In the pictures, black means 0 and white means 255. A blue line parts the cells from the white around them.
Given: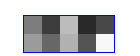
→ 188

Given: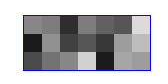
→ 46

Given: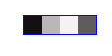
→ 243

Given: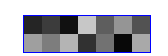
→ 17

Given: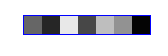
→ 232

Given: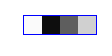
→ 94

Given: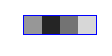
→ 115

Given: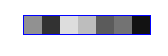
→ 221

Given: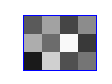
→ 69
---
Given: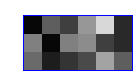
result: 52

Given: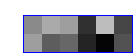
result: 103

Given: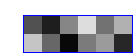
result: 8

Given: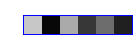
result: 170

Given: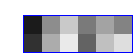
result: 234

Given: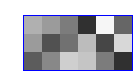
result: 207

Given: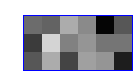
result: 68
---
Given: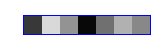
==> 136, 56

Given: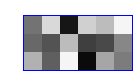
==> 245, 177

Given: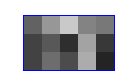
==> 120, 66

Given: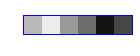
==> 70, 184

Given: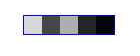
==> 4, 216

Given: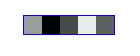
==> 95, 156

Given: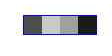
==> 27, 78

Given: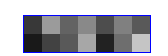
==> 89, 25

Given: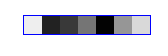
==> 217, 238
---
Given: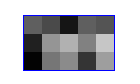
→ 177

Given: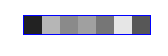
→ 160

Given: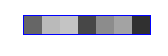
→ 71

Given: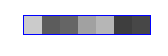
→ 161

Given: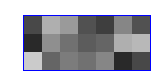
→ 92

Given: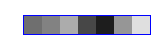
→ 71

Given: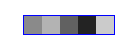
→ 97

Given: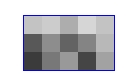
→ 99

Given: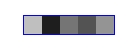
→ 117

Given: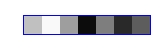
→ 12
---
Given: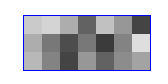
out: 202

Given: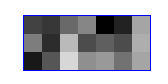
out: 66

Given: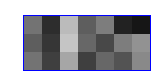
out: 115

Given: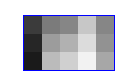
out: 59

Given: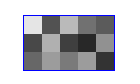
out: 229

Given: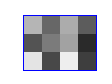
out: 181

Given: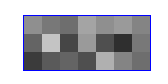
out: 143

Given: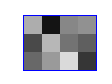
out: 173

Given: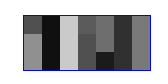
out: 80
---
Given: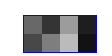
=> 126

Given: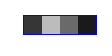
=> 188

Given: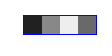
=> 136

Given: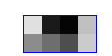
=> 110

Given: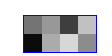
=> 171

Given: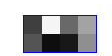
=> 14
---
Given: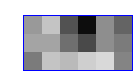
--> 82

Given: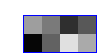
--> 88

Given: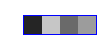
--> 156

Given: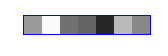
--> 113

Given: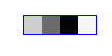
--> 205

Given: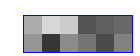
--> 84
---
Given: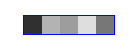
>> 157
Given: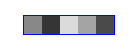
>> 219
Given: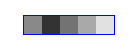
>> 115
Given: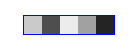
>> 236
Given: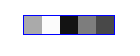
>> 19
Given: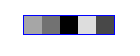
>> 1
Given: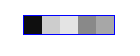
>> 228
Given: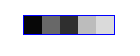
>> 47
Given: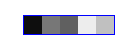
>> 96
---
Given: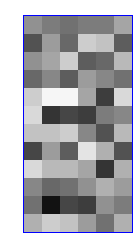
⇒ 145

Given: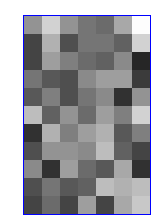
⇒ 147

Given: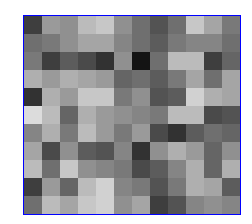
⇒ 62

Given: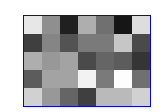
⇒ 231

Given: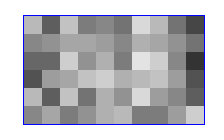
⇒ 185
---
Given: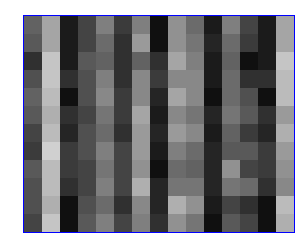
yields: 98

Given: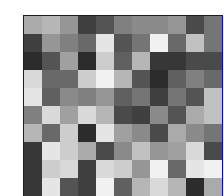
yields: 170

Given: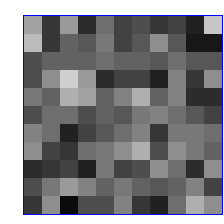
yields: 163

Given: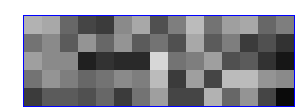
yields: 178

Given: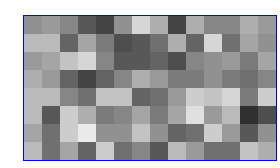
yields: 145
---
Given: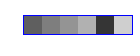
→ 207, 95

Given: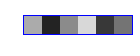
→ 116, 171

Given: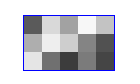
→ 195, 229

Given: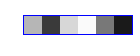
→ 26, 182

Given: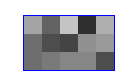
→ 175, 110

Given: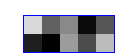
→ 85, 30

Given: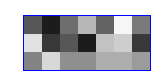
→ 122, 132
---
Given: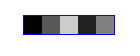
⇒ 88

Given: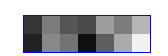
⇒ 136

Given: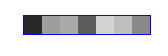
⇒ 158

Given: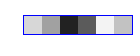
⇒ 161

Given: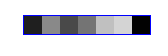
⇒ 137

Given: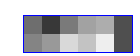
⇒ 153

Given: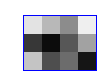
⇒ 78

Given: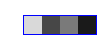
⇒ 71
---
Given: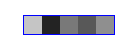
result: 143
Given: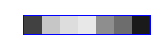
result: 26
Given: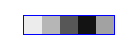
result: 162
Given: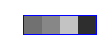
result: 46
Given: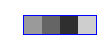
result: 206
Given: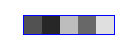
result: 223
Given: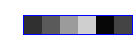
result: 68
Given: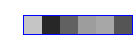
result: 85
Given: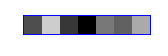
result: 170
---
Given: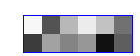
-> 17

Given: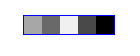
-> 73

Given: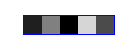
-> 214

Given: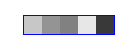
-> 231

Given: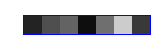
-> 204

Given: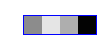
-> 174

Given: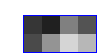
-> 213

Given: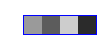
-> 205
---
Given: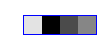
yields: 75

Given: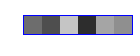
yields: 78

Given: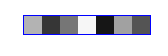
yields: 54

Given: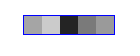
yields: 122

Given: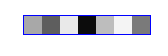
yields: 94

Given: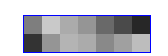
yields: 51

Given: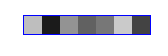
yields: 67

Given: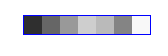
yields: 102

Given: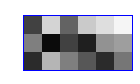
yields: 31
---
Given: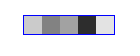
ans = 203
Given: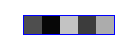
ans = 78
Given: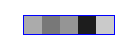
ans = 171
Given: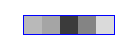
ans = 185
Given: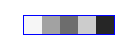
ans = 246
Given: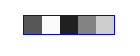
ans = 87
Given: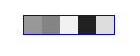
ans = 152
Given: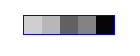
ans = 207
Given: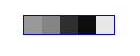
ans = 153
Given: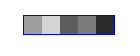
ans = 159
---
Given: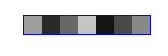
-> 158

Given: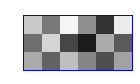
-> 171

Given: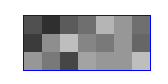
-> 151

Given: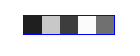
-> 31

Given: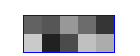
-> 202

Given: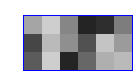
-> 91

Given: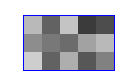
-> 206
